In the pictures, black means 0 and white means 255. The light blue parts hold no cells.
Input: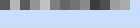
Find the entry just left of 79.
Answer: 60
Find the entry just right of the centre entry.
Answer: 114
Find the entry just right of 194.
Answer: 126

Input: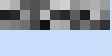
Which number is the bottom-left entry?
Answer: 133
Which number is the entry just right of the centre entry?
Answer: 40
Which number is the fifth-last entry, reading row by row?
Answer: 166
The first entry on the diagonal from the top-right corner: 157
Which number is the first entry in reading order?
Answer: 197
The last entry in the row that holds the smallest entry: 49
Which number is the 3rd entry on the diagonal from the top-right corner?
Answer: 112
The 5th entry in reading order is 102
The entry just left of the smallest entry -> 69
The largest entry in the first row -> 208

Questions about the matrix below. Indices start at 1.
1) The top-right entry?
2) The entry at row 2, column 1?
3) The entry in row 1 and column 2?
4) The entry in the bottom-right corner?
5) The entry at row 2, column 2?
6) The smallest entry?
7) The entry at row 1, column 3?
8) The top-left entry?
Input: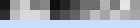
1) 157
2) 47
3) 166
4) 166
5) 188
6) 14
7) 207
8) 24

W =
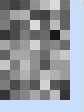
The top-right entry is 115
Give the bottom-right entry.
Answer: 53
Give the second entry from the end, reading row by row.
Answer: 188
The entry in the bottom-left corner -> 53
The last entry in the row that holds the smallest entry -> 176
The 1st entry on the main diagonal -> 84
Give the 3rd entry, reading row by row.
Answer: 84
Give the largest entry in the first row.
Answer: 218
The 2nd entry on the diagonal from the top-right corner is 134
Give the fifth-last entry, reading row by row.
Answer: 134
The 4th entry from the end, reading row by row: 166
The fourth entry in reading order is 143

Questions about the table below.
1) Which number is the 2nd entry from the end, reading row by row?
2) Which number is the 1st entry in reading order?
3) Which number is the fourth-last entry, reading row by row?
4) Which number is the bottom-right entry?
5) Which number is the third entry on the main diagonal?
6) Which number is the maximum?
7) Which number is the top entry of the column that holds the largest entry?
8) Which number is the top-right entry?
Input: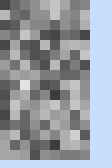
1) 124
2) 70
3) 134
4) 134
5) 156
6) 227
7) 124
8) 134

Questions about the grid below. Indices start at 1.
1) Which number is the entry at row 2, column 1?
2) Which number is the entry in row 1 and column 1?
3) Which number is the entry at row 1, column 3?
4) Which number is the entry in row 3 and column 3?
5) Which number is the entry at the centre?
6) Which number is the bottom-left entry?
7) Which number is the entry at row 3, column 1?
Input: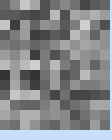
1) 90
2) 100
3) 198
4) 156
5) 186
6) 124
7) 198

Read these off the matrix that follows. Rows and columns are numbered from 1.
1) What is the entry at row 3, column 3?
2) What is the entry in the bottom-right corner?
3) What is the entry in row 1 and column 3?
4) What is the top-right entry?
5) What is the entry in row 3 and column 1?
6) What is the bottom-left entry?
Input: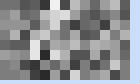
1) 147
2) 125
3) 84
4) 93
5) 147
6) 125

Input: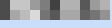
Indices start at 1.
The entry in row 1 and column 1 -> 76
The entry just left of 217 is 187
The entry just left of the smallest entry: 125
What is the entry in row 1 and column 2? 198
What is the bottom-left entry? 76
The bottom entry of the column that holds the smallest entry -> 88

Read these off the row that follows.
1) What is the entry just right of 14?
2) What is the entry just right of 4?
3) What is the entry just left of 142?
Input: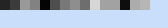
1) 172
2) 78
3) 120

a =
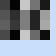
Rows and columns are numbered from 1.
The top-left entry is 64
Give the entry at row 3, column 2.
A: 55
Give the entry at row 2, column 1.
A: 84
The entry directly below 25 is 158
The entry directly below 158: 168
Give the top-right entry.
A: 25

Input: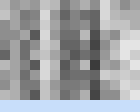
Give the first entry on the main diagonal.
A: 184
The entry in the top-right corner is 164
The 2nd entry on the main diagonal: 164
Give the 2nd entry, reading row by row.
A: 152
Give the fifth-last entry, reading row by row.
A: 69
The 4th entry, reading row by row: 152
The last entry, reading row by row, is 228
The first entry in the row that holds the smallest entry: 184
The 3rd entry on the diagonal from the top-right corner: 195
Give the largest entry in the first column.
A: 195
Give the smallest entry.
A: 59
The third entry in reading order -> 164
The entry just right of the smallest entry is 164
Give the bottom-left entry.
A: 184
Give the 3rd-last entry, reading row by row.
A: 142
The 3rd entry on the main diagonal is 131
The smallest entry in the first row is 122
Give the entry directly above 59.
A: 89
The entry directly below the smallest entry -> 101
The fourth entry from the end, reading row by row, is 142

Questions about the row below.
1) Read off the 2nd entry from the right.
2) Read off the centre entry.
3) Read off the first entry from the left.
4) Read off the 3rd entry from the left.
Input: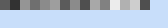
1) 206
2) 139
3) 91
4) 149

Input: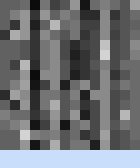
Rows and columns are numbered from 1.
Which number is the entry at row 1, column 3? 107
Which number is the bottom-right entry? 97
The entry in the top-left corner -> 97
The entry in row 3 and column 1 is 97
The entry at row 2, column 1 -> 97
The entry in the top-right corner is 160
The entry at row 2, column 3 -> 149
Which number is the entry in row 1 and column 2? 97
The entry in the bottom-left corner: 97
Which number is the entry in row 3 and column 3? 149

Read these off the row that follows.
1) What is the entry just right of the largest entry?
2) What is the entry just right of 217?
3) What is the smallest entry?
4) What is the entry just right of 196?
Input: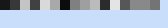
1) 87
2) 169
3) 12
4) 65

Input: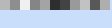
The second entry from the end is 88
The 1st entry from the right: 174
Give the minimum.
46
